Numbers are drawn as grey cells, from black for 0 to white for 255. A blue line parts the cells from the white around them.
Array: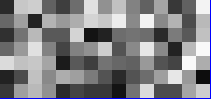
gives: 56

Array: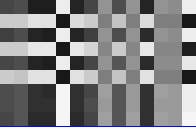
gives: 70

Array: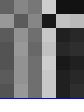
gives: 83

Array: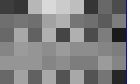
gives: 104

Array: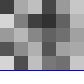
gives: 213
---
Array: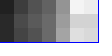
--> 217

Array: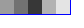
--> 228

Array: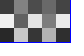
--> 47

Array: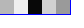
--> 154

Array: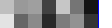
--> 52

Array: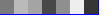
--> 53

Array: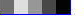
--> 3
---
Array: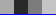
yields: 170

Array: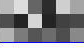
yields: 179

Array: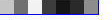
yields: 197

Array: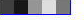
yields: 64

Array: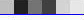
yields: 190

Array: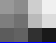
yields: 92

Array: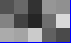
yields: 171

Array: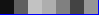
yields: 17

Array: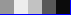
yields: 151
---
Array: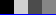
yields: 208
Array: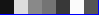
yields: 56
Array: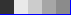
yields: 204
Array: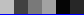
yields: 162
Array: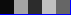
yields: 44
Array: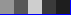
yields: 206
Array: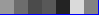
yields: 35
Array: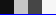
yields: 198
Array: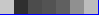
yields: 96
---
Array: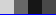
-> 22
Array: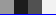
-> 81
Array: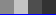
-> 78
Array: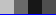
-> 23
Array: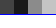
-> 139
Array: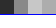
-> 199
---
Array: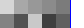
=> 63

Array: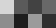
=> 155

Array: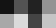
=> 68

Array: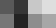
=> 141

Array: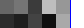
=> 16

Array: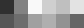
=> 146

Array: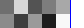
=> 29

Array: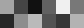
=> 54
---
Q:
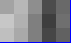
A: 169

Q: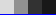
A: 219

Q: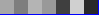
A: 153

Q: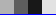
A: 178

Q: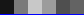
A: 200

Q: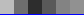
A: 45

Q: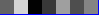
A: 56
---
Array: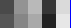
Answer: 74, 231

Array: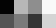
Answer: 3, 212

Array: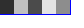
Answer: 47, 141

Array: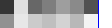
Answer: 53, 243

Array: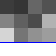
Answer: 60, 157

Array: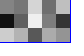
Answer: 132, 148

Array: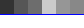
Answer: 51, 136
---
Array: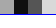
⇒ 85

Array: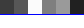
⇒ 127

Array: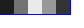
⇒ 115

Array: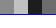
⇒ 109

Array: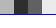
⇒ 97

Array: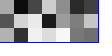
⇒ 234
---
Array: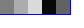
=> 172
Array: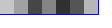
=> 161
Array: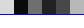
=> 10
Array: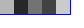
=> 39
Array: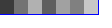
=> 115
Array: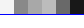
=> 137
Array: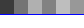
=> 116
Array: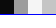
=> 156
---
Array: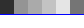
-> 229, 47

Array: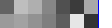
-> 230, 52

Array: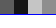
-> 197, 21

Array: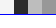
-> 244, 43

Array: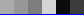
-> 212, 11

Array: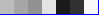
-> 249, 26
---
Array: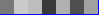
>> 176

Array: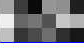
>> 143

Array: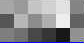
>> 225

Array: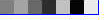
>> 193

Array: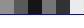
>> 50

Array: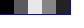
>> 34

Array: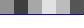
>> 188

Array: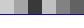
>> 130
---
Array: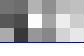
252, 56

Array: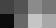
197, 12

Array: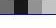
195, 24

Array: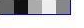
237, 17

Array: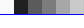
249, 32

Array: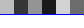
211, 25
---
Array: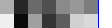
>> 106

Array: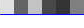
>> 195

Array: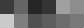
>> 38

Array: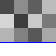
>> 94

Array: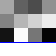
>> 76

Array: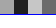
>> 198

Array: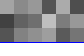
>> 152
